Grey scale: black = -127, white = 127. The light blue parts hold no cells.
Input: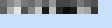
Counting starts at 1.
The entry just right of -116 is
-102
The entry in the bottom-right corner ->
-74
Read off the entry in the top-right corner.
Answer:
-46
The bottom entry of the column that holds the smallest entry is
-116
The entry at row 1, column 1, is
-19
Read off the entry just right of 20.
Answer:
-58
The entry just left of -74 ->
35
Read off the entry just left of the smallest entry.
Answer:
-88

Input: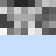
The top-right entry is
53
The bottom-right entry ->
-48
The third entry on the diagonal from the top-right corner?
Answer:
-18
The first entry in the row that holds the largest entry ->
120
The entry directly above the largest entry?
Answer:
-60
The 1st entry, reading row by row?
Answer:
-3
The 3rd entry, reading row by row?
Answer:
-89

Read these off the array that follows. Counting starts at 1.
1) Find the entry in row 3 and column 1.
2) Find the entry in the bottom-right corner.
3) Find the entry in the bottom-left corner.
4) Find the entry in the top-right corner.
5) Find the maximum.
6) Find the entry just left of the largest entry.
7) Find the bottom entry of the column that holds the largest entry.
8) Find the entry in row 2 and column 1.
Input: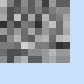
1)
39
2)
11
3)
11
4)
-33
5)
81
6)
-18
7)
52
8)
25

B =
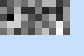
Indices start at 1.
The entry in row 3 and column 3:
80
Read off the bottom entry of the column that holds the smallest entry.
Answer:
37
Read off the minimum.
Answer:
-121
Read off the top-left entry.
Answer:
-67
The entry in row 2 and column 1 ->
10
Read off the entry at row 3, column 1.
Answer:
-55
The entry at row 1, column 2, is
-28
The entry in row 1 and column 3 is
10
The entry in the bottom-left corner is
-16
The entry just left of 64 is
10
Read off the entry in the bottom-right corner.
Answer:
-43
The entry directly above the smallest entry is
-43
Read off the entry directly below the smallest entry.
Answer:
80

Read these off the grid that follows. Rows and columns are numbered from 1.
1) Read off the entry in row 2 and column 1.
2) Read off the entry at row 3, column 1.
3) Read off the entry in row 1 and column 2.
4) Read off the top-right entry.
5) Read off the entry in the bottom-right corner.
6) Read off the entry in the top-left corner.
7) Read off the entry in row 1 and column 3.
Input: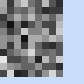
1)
30
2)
-69
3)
-69
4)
-81
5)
-13
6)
43
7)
30

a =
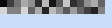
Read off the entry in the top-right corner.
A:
-27
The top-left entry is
-118
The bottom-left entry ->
84
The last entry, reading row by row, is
1
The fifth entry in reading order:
15
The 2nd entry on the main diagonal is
1
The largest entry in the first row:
70

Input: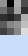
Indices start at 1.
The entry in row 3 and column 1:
-80
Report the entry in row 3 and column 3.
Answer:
-64
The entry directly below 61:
92
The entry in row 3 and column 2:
-92
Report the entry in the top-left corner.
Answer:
19
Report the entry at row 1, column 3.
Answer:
46

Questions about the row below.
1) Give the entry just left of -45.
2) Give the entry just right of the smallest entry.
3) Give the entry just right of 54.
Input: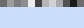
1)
40
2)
-19
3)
81

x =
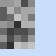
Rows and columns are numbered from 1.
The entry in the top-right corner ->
8
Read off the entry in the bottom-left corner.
-34
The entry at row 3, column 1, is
-34
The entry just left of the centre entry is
8
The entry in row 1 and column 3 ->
38
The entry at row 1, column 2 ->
23
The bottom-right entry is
66
